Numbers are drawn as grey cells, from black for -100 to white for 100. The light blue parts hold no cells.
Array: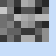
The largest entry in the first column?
56
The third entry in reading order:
-57
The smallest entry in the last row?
-57
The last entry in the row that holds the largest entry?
-12
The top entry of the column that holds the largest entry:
-36
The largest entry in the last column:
45
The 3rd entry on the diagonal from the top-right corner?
23
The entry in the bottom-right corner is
11

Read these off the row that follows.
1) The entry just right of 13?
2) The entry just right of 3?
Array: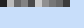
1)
-7
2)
-42

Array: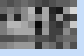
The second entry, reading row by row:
-38
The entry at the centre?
-92
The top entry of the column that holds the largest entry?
-16
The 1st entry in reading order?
-27
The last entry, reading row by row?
-38
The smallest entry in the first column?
-72
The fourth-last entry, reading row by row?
-16
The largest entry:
68
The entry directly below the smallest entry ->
-72
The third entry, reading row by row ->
-27
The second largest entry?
56
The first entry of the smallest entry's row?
-3
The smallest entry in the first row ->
-50
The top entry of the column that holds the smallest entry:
-38
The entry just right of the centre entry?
8
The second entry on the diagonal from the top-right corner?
19
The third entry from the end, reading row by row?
-50
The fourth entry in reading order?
-16
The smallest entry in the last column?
-50
